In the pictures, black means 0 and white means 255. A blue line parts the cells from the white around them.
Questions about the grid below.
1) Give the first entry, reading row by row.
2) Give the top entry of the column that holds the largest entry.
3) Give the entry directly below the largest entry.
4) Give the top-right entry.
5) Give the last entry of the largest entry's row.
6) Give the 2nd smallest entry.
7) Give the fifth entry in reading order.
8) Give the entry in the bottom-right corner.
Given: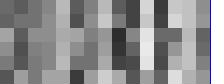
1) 106
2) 213
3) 227
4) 142
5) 106
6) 52
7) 185
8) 150

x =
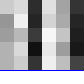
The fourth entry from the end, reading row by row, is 52
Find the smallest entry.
17
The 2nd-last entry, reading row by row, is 190
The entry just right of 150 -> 239
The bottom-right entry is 67
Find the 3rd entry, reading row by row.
45
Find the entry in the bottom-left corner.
178
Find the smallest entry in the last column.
24
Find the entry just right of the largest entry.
196

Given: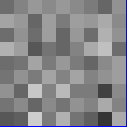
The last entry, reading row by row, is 170
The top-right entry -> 146
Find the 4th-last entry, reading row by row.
116
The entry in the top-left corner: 109
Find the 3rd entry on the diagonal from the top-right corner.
109
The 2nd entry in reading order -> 131
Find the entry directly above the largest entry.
102
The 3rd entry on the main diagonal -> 109
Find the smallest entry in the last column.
109
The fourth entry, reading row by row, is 138
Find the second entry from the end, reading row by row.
53
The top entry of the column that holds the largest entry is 152
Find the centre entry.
152
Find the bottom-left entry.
87
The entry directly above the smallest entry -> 170
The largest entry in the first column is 177
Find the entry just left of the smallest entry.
95
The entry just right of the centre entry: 123
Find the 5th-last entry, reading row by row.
177
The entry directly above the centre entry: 102
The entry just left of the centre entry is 123

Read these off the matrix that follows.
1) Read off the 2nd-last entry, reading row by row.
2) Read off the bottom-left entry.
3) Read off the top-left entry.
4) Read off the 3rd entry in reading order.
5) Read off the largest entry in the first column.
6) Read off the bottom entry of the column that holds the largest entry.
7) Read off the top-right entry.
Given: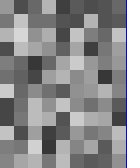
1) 97
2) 133
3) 152
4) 104
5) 203
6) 166
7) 104

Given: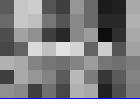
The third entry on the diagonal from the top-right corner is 13
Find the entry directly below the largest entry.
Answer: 112
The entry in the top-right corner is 169
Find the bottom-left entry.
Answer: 144
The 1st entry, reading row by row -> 91
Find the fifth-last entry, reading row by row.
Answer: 177
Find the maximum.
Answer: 226
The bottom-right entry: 124
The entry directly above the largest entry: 40
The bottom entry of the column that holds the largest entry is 71
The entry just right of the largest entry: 211
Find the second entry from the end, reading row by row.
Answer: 78
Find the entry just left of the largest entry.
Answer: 191
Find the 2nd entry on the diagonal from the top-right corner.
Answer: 40
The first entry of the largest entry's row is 71
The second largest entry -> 218
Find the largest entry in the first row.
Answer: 205
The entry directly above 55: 118
